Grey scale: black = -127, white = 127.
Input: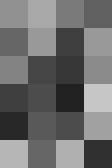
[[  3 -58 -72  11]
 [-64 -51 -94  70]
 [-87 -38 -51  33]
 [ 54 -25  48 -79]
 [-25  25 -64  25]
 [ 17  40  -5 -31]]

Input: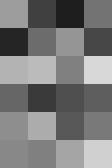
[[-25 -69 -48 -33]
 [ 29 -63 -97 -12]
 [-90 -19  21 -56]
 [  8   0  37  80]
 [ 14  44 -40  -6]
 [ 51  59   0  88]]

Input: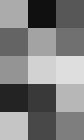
[[  43 -111  -40]
 [ -92  -70   55]
 [  69  -55   -1]
 [ -27   35  -15]
 [  20   82   94]]

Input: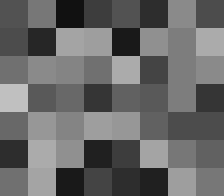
[[ -51  -89   36   30 -102   16   -2   43]
 [  64  -38  -23  -74  -30  -38   -2  -74]
 [ -45   -8 -110  -66  -45  -82   10  -51]
 [ -15   10    4  -15   43  -59   -2   10]
 [ -23   23    4   30   23  -30  -51  -51]
 [ -15   36 -102  -59  -82  -95   30   -8]
 [ -82   43   16  -95  -66   36   -8  -30]]

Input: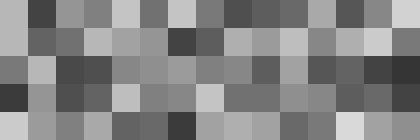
[[ 55 -60  21   0  68 -14  68  -6 -48 -34 -22  41 -41   7  82]
 [ 55 -28 -14  55  34  21 -60 -34  47  27  62   7  47  75  -6]
 [-68  21 -48 -28  62   0   7  68 -14 -14  15   7 -34 -22 -60]
 [ 75  27   0  41 -28 -22 -68  34  47  34 -22  -6  89  34  15]
 [ -6  55 -54 -48   7  15  27   0   7 -34  34 -41 -28 -60 -74]]

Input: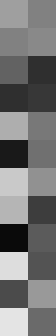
[[ -29  -80]
 [ -80  -72]
 [  53  -66]
 [  93  -44]
 [-117  -36]
 [ 100  -21]
 [-102  -15]
 [  46   -7]
 [  31    1]
 [   1    9]
 [  73   17]
 [ -52   25]]

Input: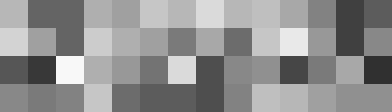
[[-41 -71 120  47  24 -12  90 -49   8  16 -57  -5  40 -79]
 [ 55 -27 -27  47  32  70  55  90  55  63  40   2 -63 -35]
 [  8  -5   2  70 -19 -35 -35 -49   2  63  55  32  16  16]
 [ 83  32 -27  76  47  32  -5  40 -19  70 105  24 -63   8]]

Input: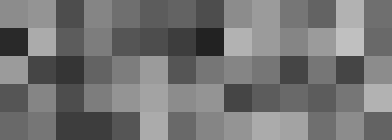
[[ 27 -58 -74 -28  -2  27 -42  -9   5  -9 -58  -9 -58  12]
 [-22  -9 -66 -66 -42  43 -22   5  20  43  35 -16  12 -28]
 [-42   5 -50  -2  20  35  12  20 -58 -35 -22 -35  -9  50]
 [ 12  20 -50   5 -16 -35 -28 -50  12  27  -9 -28  50 -16]
 [-86  43 -35  -2 -42 -50 -66 -93  50  27   5  27  64 -22]]

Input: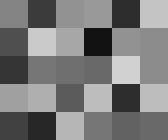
[[ -62  -88   54   -9  -29  -22]
 [   4  -68   18   25  -82   68]
 [ -74   -9  -16  -22   81   12]
 [  32   47  -36   61  -82   61]
 [ -48   74   39 -109   18   12]]
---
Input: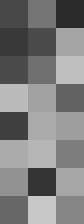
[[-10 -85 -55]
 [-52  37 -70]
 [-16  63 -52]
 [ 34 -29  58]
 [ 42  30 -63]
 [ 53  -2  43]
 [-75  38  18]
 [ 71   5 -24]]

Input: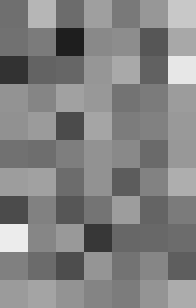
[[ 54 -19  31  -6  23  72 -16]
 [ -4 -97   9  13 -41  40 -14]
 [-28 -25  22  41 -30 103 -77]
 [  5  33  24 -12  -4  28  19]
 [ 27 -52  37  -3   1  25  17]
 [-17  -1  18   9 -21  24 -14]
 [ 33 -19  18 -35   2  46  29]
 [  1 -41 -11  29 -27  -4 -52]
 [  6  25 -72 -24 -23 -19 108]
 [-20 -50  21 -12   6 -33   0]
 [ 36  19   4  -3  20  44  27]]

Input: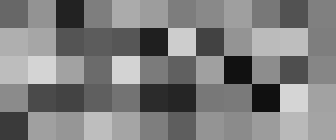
[[  19  -93   -1   43   29   -2    9   31   -7  -45    0  -24]
 [  38  -43  -35  -41  -96   77  -61   20   59   62   -1   47]
 [  84   34  -20   83   -4  -31   32 -110   13  -49    6   61]
 [ -53  -60  -32  -12  -84  -90   -7   -5 -111   85   34   11]
 [  32   22   62   37   -1  -33   20   11   28   57   36  -69]]

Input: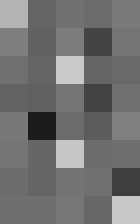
[[ -27  -14  -19   -5   52]
 [ -30   -3  -59  -11   -1]
 [ -26   74  -26  -22  -15]
 [ -31  -11  -60  -15  -29]
 [-100  -20  -35    0   -7]
 [ -25   70  -19  -16  -11]
 [ -26  -12  -15  -65  -19]
 [ -16   -9  -24   72  -16]]

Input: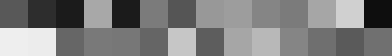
[[ -82 -100   40 -100   -4  -42   24   29    5   -4   38   80 -113  -39]
 [ 108  -25   -6   -8  -26   70  -34   38   56    5  -16  -37  -15  110]]

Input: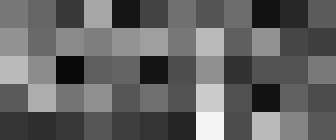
[[ -26  -70   38 -106  -60  -14  -42  -18 -109  -88  -35   -7]
 [ -22   10   -1   19   31   -7   57  -32   18  -57  -65   18]
 [  12 -118  -33  -27 -107  -49   16  -77  -45  -45   -6   58]
 [  45  -11   16  -41  -15  -45   76  -47 -109  -30  -52  -37]
 [ -81  -71  -41  -65  -75  -90  115  -51   58    5  -39  -75]]

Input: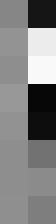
[[-106    6]
 [ 108   19]
 [ 121   14]
 [-120   24]
 [-114   18]
 [ -13   14]
 [  11   14]
 [  -1   15]]
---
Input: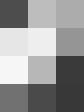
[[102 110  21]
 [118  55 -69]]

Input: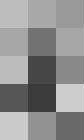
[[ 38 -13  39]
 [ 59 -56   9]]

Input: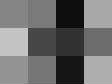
[[  67  -56  -77]
 [  20   -9 -105]]

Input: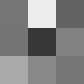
[[-11 -72   2]
 [ 42   8 -10]]

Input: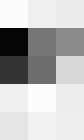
[[-122  -10   11]
 [ -76  -18   87]]

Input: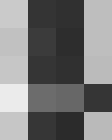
[[ 65 -68 -82]
 [ 70 -74 -79]]

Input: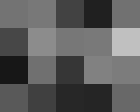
[[ -56   12   -8]
 [-104  -15  -73]]

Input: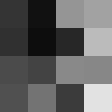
[[ -79 -114  -88]
 [ -52  -60    9]]
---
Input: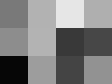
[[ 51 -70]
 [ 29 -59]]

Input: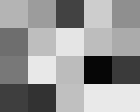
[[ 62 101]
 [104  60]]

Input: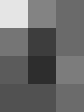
[[-66 -21]
 [-82  -3]]

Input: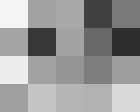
[[-72  35]
 [ 33  21]]

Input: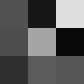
[[  37 -119]
 [ -36  -41]]

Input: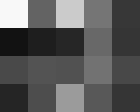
[[-97 -89]
 [-44 -46]]

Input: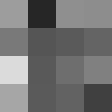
[[-42 -37]
 [-38 -17]]

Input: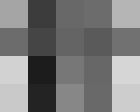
[[-58 -27]
 [-99  -8]]

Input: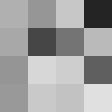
[[-57 -11]
 [ 87  78]]
